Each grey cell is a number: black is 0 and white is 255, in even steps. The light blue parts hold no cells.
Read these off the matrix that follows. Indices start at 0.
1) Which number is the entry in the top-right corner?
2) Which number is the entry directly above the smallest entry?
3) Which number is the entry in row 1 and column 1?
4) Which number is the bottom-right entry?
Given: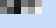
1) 177
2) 32
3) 75
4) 242

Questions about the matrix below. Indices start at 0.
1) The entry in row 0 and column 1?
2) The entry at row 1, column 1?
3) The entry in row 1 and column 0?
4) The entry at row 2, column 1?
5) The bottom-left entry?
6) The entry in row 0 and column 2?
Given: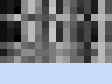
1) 27
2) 27
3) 15
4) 139
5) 94
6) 15

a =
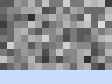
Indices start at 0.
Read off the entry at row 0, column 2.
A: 152
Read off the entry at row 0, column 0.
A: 91
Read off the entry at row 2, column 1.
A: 122
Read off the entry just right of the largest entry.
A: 107
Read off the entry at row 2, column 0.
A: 91
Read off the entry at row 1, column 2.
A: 136
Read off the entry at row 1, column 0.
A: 107
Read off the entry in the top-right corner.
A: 62
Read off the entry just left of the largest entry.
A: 107
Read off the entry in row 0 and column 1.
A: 91
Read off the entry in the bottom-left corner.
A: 78
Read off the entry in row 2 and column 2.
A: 91
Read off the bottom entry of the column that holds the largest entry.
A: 62
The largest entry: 220

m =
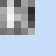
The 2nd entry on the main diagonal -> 233
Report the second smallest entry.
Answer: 57
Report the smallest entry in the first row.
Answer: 71
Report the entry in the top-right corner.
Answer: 130
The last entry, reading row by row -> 174
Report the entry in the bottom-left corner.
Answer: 116
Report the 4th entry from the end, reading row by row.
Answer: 130

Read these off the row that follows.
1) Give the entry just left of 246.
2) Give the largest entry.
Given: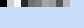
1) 207
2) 246

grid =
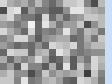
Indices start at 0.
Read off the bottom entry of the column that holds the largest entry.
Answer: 119
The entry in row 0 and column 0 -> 214
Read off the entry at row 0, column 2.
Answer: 157
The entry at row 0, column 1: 173
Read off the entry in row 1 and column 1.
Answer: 214
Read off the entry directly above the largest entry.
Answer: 119
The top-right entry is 186
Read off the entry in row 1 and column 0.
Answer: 77
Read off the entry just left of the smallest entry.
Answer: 186
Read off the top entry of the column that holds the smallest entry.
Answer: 132
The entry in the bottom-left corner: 199
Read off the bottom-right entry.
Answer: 119
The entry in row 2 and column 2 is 144
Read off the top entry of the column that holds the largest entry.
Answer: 132
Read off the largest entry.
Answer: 241

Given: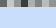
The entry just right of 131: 187
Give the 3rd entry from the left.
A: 147
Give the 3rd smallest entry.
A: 131
